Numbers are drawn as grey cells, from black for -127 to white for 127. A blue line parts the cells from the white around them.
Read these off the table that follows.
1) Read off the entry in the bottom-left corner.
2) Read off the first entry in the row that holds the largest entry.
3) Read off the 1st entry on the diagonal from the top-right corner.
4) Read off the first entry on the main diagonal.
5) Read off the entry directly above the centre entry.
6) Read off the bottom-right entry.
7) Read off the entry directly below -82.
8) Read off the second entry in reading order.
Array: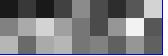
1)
54
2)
1
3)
83
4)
-102
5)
11
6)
-31
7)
22
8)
-71

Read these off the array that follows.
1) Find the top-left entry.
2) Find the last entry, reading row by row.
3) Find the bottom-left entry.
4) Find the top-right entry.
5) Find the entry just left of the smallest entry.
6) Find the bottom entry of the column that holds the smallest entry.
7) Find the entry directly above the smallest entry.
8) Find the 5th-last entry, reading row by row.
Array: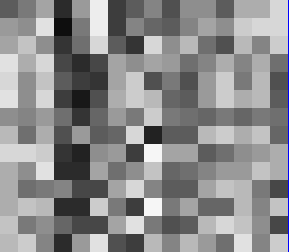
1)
-35
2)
76
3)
57
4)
87
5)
97
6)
-84
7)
-84
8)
26

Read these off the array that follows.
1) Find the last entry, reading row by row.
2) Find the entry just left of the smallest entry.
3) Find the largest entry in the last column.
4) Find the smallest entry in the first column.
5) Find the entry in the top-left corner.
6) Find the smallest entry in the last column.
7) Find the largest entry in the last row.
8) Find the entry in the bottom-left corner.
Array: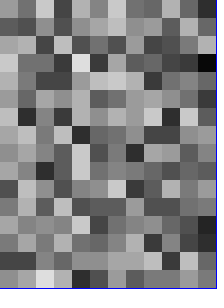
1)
-5
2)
-69
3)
50
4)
-58
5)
27
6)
-119
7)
94
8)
15

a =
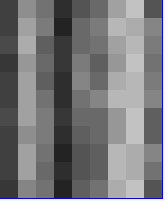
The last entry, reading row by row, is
-43
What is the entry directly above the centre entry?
5
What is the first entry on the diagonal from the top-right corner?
-43
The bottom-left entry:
-72
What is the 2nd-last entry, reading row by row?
66
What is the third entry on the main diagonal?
-32
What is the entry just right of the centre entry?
5
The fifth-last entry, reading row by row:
-32
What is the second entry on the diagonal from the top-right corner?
44
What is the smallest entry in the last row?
-92
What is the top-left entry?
-63
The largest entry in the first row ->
66
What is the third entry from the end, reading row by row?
44
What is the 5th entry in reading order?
-43
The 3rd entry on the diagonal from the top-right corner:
33
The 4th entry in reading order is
-81

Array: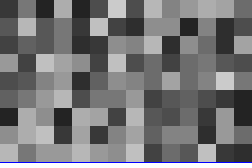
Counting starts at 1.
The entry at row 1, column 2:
-8
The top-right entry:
-19
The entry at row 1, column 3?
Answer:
-92
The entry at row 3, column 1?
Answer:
-61
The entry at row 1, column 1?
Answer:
-71
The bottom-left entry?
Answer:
55
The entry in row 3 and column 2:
-30
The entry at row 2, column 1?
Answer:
-40
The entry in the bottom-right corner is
-81
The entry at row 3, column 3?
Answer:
-40
